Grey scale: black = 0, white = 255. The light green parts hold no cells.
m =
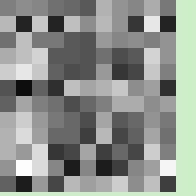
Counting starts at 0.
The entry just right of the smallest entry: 97
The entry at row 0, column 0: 127
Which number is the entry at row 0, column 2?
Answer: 134
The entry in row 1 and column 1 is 35
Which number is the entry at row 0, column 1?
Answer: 141
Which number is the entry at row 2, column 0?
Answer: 112
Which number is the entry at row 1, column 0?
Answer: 184
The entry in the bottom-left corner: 97
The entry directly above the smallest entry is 231
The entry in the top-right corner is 120
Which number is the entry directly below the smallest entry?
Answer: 165
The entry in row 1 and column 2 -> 199
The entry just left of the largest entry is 147
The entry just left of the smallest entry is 83
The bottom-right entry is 62
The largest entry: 253
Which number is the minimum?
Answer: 13

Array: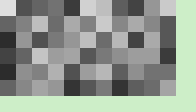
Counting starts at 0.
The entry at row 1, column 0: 100
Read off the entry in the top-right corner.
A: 202
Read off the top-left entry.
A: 223
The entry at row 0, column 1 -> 81
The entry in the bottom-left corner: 100
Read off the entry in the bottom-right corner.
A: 164
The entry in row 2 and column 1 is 150
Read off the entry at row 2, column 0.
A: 44
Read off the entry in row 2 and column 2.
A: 81
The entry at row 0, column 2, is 100

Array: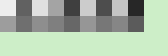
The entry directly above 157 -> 237
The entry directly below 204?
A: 150
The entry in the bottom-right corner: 91
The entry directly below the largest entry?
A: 157
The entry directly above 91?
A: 39

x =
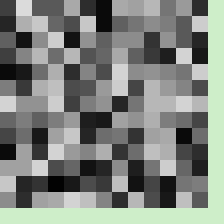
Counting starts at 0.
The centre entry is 146
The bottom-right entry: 89
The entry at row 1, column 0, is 37
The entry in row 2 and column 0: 96
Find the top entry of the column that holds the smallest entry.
89
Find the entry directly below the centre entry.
24
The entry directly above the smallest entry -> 76
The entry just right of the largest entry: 89
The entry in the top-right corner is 45
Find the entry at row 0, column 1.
219
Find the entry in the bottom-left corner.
140
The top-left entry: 63
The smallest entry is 2
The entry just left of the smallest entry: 51
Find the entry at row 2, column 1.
18

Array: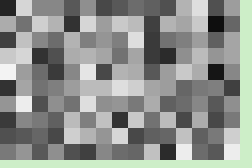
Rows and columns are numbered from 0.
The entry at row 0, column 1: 214
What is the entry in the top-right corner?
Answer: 157
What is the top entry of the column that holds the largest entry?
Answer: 36
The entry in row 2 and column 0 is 64
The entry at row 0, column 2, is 135
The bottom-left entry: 121
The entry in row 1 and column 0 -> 172
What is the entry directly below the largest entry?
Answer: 50
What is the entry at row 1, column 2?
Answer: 207
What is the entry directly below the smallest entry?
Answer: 96
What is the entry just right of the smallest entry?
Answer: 102
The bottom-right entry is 237
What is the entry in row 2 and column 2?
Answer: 135
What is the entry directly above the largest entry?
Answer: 201
